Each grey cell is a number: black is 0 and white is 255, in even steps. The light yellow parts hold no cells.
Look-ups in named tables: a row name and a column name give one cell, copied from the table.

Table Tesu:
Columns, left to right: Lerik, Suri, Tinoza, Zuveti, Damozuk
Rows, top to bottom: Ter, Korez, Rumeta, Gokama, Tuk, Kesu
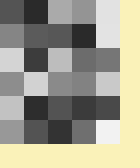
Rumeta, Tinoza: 189
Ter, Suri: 42
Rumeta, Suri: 60
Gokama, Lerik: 141
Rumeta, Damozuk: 118
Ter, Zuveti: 148
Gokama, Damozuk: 201
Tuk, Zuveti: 59
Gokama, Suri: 210
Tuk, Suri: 45
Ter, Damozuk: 226
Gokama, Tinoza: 138
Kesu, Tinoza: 51
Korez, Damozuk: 227
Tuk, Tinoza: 83
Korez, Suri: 91

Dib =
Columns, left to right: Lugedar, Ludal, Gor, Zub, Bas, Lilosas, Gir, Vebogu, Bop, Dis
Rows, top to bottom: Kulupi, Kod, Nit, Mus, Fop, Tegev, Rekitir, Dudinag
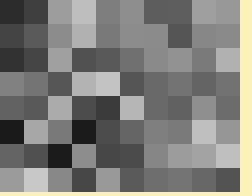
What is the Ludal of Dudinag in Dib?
200
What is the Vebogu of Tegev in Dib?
122
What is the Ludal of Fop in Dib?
89
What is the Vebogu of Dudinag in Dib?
116
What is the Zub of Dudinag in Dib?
71
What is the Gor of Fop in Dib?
171
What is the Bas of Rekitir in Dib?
71
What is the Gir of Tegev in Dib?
127
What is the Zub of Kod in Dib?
177
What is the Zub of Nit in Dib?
81
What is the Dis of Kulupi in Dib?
152

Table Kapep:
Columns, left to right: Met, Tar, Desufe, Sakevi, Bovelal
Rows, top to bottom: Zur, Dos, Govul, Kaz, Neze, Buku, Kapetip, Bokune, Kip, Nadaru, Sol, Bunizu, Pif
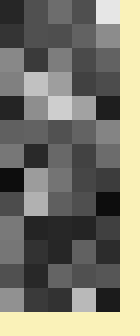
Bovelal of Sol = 44
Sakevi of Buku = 99
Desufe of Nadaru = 39
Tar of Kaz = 193
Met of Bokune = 13
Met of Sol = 118
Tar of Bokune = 156
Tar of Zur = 80
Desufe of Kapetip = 104
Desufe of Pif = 50
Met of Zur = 38

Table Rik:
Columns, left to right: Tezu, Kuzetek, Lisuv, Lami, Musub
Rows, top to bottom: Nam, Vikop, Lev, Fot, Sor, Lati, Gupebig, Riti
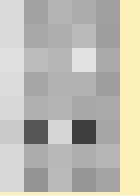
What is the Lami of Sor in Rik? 167
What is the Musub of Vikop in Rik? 158
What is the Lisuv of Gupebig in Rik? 183
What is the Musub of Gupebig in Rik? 182
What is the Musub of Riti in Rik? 163
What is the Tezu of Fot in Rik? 219
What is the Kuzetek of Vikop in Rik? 168
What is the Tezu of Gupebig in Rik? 215
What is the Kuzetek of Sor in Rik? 176
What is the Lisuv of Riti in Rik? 186
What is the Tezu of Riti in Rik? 215
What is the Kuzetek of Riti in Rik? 147
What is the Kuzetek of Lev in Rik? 187
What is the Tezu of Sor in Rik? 216
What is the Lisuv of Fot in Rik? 178
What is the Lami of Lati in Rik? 62
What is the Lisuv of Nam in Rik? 180
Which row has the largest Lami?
Lev

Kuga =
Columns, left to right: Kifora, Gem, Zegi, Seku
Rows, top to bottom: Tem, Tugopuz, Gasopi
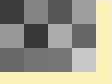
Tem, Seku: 157
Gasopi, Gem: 116
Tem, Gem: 132
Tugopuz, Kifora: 152
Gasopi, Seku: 199
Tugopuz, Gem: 57
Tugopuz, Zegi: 171
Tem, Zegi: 87
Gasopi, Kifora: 104
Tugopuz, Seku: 103
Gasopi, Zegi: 118
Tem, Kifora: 61

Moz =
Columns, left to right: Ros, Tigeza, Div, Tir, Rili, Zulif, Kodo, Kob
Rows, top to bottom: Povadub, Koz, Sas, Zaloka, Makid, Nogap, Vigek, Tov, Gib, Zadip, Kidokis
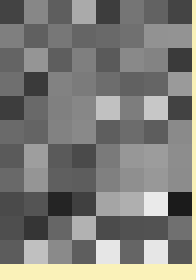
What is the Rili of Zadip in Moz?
75
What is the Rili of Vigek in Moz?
122
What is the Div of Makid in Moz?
128
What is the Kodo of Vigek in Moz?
156
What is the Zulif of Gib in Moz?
175
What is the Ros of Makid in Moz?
61
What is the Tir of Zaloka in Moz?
123
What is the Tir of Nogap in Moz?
137
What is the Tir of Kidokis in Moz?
94
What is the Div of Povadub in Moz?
94
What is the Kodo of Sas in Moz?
131
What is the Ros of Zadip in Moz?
78

